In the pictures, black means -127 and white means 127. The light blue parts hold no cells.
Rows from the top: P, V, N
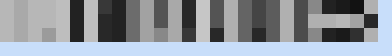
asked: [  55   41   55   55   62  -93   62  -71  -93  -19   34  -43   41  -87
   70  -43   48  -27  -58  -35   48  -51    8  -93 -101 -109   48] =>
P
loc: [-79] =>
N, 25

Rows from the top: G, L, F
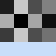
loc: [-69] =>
F, 0
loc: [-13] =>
F, 3
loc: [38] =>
L, 2

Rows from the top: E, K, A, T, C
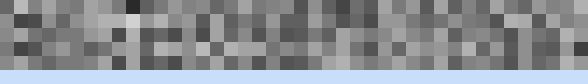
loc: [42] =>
K, 37
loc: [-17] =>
E, 25
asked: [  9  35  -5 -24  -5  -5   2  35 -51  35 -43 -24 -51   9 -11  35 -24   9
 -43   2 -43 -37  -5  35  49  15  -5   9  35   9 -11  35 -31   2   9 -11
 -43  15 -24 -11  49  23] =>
C
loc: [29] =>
K, 22

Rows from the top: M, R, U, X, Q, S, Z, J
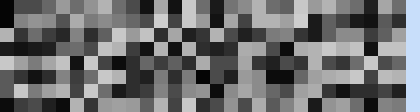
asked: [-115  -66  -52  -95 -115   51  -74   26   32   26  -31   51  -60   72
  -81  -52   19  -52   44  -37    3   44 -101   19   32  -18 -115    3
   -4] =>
J
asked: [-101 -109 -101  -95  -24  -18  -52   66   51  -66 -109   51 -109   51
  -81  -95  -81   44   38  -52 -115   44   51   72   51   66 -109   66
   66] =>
X
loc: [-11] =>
M, 16
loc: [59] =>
S, 27
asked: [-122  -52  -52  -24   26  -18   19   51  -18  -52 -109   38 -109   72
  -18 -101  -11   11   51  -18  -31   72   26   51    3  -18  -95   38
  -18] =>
M
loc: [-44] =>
R, 4
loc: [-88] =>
U, 4

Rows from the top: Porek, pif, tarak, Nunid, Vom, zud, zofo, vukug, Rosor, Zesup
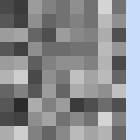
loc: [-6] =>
zud, 4
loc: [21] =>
Nunid, 8
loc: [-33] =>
Vom, 2

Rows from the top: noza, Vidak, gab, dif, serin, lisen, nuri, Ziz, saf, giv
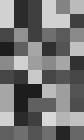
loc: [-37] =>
gab, 4
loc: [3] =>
noza, 4
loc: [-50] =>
Ziz, 5
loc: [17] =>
gab, 1
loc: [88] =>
saf, 3
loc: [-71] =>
lisen, 1
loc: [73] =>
lisen, 2

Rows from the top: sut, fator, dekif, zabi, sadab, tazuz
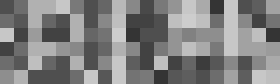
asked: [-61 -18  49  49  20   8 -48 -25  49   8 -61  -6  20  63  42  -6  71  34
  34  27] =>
zabi
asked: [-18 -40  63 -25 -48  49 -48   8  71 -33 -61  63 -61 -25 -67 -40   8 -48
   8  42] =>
sadab
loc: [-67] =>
sadab, 14
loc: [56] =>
sut, 8
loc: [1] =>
dekif, 13
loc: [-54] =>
sut, 10

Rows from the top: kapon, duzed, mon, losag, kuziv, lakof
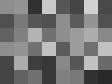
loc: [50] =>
mon, 2
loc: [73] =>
kapon, 3
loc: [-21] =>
kuziv, 7
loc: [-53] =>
kapon, 7

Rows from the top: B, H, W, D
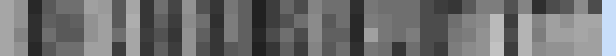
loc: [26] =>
B, 7
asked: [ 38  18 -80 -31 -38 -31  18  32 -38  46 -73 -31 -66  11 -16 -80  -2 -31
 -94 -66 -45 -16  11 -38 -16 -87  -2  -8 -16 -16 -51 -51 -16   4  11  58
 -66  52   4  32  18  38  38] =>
H
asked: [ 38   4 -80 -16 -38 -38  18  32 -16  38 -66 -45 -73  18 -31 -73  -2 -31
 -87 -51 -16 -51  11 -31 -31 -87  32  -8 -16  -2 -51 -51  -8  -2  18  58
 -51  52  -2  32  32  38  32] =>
W
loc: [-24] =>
B, 20
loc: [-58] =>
B, 12

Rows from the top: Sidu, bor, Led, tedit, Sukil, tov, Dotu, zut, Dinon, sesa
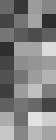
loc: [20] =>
Sukil, 2
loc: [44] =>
Dinon, 0
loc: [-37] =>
Led, 1
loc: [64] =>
Dotu, 2
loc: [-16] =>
Dinon, 1

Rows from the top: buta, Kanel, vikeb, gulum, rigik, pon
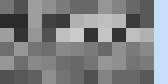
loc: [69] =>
vikeb, 7
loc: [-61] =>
Kanel, 3
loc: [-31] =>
pon, 2

